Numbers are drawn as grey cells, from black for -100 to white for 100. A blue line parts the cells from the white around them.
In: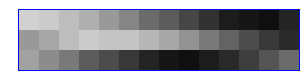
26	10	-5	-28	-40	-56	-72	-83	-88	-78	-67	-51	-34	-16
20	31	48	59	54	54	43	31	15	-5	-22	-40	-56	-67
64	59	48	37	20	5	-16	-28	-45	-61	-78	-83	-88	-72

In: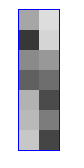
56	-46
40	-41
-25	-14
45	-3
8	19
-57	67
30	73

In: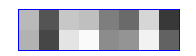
40	-45	79	96	10	16	90	-23
45	-34	56	50	-1	-17	68	-56

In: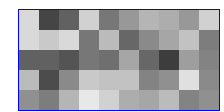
70	-46	-24	64	-7	19	42	36	19	64
47	-40	8	58	52	52	3	13	76	8
-24	-24	-34	-7	-13	30	-19	-52	24	3
13	-2	42	82	64	36	30	47	3	13
70	58	70	-7	47	-19	8	30	52	-2

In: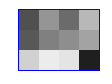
-31	0	11	28
-37	17	-16	44
64	85	79	-76

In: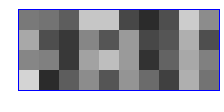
66	-66	-27	10	-33	16	-16	-50	37	-10
32	-39	-56	5	-33	21	-44	-33	37	-39
-5	-10	-27	55	55	-44	-66	-39	60	10
5	0	-56	27	49	21	-61	-22	32	0

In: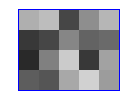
-56	-45	5	-22	-17
-27	-33	32	64	22
-68	0	59	-56	27
37	48	-45	11	43
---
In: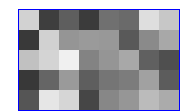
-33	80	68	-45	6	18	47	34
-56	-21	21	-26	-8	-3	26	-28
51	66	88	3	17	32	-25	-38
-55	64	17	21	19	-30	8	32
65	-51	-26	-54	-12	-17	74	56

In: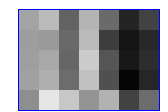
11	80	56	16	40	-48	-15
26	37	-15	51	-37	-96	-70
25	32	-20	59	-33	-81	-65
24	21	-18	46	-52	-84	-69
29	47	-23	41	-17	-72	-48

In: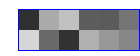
68	-17	-61	38	19	6
-62	34	51	-27	-29	-8

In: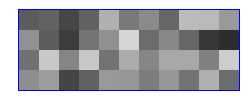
11	22	-46	-25	20	18	-3	18	-10	38	-15
-11	57	4	56	-10	35	5	32	32	0	61
14	-27	-53	-9	13	67	-15	7	-20	-57	-65
-28	-23	-45	-24	38	-5	8	-20	47	45	20

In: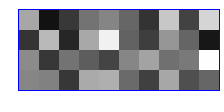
5	1	-57	33	37	-17	-50	31	-38	-20
9	-57	-10	-27	-47	5	28	-12	-5	99
-59	45	-70	32	89	-23	-51	18	-21	-82
31	-86	-56	-10	4	-20	-60	56	-48	67

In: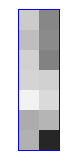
39	-70
35	42
90	71
66	64
64	2
49	9
59	6

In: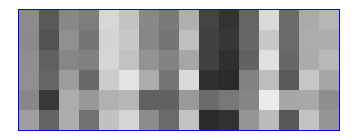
24	-22	36	-11	51	68	10	-17	52	-66	-61	17	47	-31	52	18
6	-55	35	19	39	43	-24	-24	20	-16	-6	4	84	31	32	11
13	-21	23	-18	60	78	35	-8	71	-63	-67	2	48	-30	55	30
11	-24	5	1	67	52	15	3	30	-49	-63	-23	76	-19	34	45
8	-36	13	-8	66	57	5	-9	50	-49	-57	-19	57	-17	36	36
10	-30	7	-2	69	53	7	-5	37	-47	-60	-21	71	-16	33	43
